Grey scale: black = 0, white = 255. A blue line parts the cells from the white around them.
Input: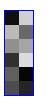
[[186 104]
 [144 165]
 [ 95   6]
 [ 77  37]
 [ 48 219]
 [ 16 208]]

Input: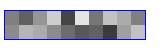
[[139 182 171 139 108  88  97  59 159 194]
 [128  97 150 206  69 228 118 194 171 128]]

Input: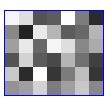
[[245 222  83  92 254 124  43]
 [200  43 254  54 124 190  54]
 [159 233 104 245 222 136 170]
 [147 159 211 124 159 200 136]
 [136  34 233 181  92 104 181]
 [ 83 211  92  73 181 113  64]]

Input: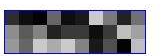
[[152 102 202 171 202 131  25  80   3 190]
 [141  90 131  34  58  58  14  58 190 161]
 [ 46  14   3 102  14  25 202 122  34 113]]

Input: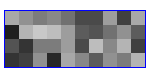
[[168 145 124 136 113  74  74 157  64 168]
 [ 83  52 124 124 157  74 189 136 180  64]
 [ 52  64 145  40 168 136  92 145 124 180]
 [ 31 180 200 189 157  92  83 113 145  92]]

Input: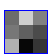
[[176   7  53]
 [119  96  75]
 [108 206 129]]

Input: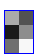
[[170  82]
 [112 248]
 [ 26 141]]
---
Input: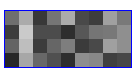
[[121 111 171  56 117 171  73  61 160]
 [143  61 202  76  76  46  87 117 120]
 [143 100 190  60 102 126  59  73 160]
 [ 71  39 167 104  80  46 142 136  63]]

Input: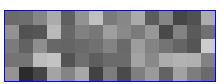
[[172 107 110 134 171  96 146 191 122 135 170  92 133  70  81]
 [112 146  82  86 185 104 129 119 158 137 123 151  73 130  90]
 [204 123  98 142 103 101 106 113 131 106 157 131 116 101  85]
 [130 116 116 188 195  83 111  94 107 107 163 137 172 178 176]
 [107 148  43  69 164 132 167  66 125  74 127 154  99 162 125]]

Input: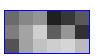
[[ 89 107 135 148  32  55]
 [ 49 125 163 207  94 150]
 [187  83 162 193 206 213]]

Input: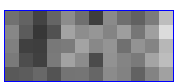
[[189 113  99  67 101 140 111  62 138 111  97 123]
 [220 135  91  55  81 163 141 150 132 158 118 159]
 [183 128  64  62 120 123 163 136 148 112 147 132]
 [189 122  77  64 122 162 140  75 146 132 122 164]
 [161  89  92 104  83 116 117 102 139 130  98 131]]

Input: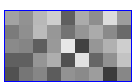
[[157 162 146 184 206  95 171 142 220]
 [106 123 143 187 151 115 149 171 138]
 [206 138 133  94 153 231  65 150 177]
 [195  96  96 149 174  80 225 102 145]
 [135  81 118 134  92 146 138 157  59]]

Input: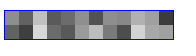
[[ 60 142  98 192  90 108 143  82 142 136 177 160]
 [160  98  63 216 107  89 154 189 122  77 211 168]]
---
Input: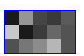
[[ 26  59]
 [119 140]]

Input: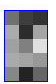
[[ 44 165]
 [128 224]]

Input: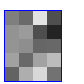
[[155  78]
 [142 102]]

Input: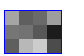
[[114  88]
 [184 204]]

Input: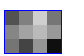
[[163 186]
 [ 68 149]]

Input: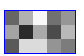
[[ 43 169]
 [219 219]]

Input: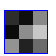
[[141 200]
 [ 34 107]]

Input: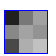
[[163 147]
 [174 193]]
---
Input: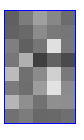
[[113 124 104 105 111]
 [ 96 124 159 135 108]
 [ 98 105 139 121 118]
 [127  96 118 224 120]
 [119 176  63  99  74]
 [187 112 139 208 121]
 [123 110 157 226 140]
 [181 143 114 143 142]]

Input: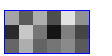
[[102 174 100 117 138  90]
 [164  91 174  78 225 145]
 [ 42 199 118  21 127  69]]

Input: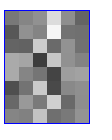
[[133 129 195 111 121 147]
 [120 133 145 220 142 100]
 [ 87 145 132 246 114 112]
 [100  98 204 106 146 113]
 [170 165  61 199 145 131]
 [170 133 117  68 158 162]
 [ 79 115 202  73 137 143]
 [104 153 122 208 105 142]]

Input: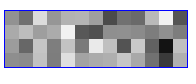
[[142 139 194 125 223 163 171 175 198 169 113  58 176]
 [146 112 220 150 178 180 159  75 113 106 185 241  84]
 [170 189 158 171 241  88  80 143 144 139 125 144 125]
 [156 103 197 126 195 122 234 192  83 201  97  19 192]]

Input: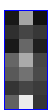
[[ 97 235  53]
 [ 24 164  17]
 [ 47  69  55]
 [ 25 103  31]
 [102 171  70]
 [ 89 114  74]
 [ 52  69  59]]

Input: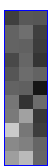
[[158 186 103]
 [ 63  88  86]
 [ 99 111  63]
 [ 99  97  60]
 [ 73 102  52]
 [ 86 108  99]
 [ 99  96  21]
 [118  51 108]
 [122 161  55]
 [202 119  61]
 [137 128 101]]
